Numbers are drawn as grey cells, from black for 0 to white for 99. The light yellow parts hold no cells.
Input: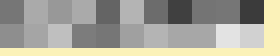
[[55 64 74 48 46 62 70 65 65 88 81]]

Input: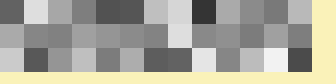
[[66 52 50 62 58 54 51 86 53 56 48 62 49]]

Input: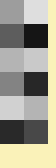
[[36  8]
 [51 15]
 [16 28]]

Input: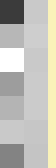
[[71 80]
 [61 79]
 [78 77]]

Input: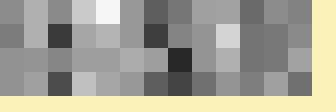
[[48 68 23 64 70 59 24 51 57 82 45 47 53]
 [56 62 30 74 64 59 36 26 43 57 49 62 43]]

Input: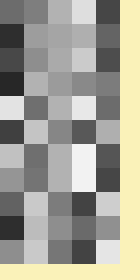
[[18 61 64 68 39]
 [15 69 60 53 48]
 [25 76 52 34 68]
 [58 45 69 94 27]
 [18 73 55 41 56]]

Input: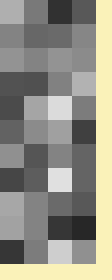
[[51 40 41 52]
 [32 31 50 69]
 [38 54 62 25]
 [27 36 87 39]
 [63 51 21 15]]

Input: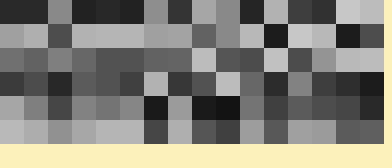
[[62 68 30 69 70 70 62 63 38 53 71 11 77 71 11 30]
 [23 29 15 35 32 25 69 21 32 73 40 17 50 24 18 11]
 [72 67 56 65 70 70 27 68 33 25 61 34 62 60 35 37]]

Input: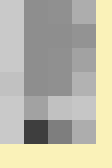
[[78 55 55 57]
 [75 55 56 69]
 [78 24 49 67]]
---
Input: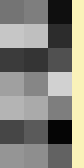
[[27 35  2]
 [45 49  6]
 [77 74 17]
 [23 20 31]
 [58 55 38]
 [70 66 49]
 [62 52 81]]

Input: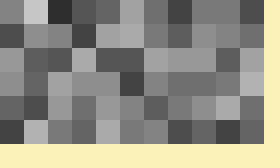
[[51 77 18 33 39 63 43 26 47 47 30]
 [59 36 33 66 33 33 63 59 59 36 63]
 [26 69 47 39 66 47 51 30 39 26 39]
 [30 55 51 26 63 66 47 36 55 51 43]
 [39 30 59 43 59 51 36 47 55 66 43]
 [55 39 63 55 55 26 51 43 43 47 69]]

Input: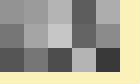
[[33 46 30 70 22]
 [57 60 70 36 67]
 [46 64 77 39 54]]

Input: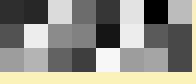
[[61 70 38 24 96 61 64 28]
 [32 92 54 50  8 92 35 28]
 [18 15 85 42 21 88  0 73]]

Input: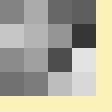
[[54 62 30 88]
 [51 66 40 36]
 [77 70 58 21]
 [44 48 73 84]]

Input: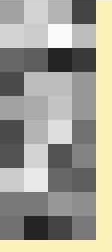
[[40 36 14 22]
 [44 14 26 47]
 [32 82 32 51]
 [79 90 40 36]
 [47 47 59 55]
 [63 82 70 26]
 [29 73 73 59]
 [63 66 76 59]
 [29 70 86 44]
 [82 79 97 73]]

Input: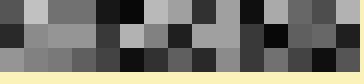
[[33 75 44 44  9  3 72 62 19 62  6 66 40 30 69]
 [58 50 47 37 26  6 19 37 16 54 22 44 26  6 33]
 [16 54 58 58 22 69 50 12 62 62 22  3 37 40 12]]
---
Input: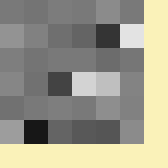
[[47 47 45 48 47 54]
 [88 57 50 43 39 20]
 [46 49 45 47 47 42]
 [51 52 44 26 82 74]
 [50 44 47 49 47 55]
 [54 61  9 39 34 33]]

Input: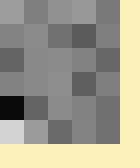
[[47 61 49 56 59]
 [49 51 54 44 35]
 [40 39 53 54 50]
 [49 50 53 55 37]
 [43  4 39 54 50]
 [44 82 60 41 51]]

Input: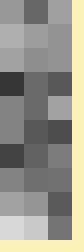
[[62 59 40]
 [57 68 61]
 [57 63 55]
 [34 21 41]
 [63 51 41]
 [30 51 34]
 [48 26 38]
 [44 51 43]
 [35 63 58]
 [45 84 78]]

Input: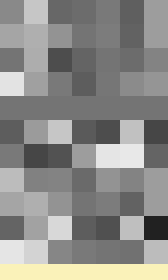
[[61 53 77 40 42 47 37]
 [61 64 68 57 45 48 38]
 [51 45 67 30 39 45 42]
 [58 88 62 47 36 46 54]
 [45 45 45 45 45 45 45]
 [27 36 60 77 35 30 75]
 [39 47 27 32 61 89 90]
 [61 73 50 51 41 57 51]
 [61 64 68 57 45 48 38]
 [13 39 63 84 36 31 74]
 [73 89 82 52 47 45 44]]

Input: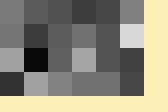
[[50 47 35 31 24 28]
 [84 45 23 36 44 32]
 [25 63  4 37 64 32]
 [28 19 62 51 44 44]]

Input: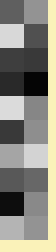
[[57 37]
 [31 84]
 [22 24]
 [ 2 16]
 [52 85]
 [55 22]
 [82 64]
 [40 34]
 [53  5]
 [57 70]]
